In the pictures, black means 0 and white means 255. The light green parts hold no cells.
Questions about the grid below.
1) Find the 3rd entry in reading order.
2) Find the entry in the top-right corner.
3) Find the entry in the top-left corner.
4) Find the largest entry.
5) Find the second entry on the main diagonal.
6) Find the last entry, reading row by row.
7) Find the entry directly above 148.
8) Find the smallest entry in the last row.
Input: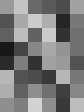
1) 105
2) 162
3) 154
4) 211
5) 168
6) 189
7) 50
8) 57

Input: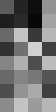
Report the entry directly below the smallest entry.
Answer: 56
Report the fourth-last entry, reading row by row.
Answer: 139
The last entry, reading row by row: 182
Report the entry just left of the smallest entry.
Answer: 42
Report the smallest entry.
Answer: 8
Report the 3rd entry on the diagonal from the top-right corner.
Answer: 195
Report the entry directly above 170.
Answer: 120
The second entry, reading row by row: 36
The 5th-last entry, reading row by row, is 63
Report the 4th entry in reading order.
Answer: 147

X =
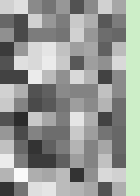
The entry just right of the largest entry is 174
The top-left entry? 209
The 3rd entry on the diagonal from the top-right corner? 151
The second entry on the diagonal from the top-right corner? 88
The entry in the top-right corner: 166
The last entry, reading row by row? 174
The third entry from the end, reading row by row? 166
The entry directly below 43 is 74
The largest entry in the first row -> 223
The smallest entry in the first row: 82
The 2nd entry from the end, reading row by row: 82
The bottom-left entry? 51
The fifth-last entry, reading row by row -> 187
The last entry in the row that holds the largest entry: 209
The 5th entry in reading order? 151
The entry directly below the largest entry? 116
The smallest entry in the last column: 96
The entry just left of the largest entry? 180
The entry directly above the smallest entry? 131
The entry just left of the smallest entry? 82

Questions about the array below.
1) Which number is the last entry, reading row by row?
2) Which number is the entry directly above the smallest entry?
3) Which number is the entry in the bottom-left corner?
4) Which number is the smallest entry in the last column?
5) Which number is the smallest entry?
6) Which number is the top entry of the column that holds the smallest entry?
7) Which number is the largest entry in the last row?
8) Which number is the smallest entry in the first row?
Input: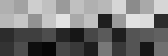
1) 112
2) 77
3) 51
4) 44
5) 7
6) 192
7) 120
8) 139

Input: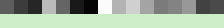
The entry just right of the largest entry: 179
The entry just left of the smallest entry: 25
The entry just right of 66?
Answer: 74
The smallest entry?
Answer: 5
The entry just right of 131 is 152

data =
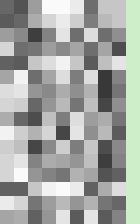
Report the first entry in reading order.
103
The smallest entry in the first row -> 83
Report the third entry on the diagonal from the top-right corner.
221
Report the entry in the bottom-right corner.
131
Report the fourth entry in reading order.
250
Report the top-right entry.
198
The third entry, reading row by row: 157
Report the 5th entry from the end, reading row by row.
228
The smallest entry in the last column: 77
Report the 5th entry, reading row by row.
250
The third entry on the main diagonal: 62
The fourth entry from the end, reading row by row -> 91
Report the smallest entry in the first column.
91
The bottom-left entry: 165
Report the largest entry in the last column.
228
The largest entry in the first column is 242

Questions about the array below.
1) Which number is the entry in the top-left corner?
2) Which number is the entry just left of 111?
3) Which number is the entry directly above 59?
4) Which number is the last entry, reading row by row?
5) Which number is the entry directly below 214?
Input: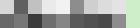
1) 214
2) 59
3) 193
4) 141
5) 104

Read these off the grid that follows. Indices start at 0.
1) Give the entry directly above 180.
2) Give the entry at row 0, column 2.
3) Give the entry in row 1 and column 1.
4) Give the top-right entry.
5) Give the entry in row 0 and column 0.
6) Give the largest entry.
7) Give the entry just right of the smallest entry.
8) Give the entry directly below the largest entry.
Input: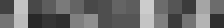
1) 165
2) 72
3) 188
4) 108
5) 65
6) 204
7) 53
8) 196

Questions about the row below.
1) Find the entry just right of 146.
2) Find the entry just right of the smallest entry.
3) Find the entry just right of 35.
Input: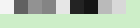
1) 132
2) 186
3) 21

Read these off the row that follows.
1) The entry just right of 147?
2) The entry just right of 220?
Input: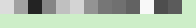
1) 118
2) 161
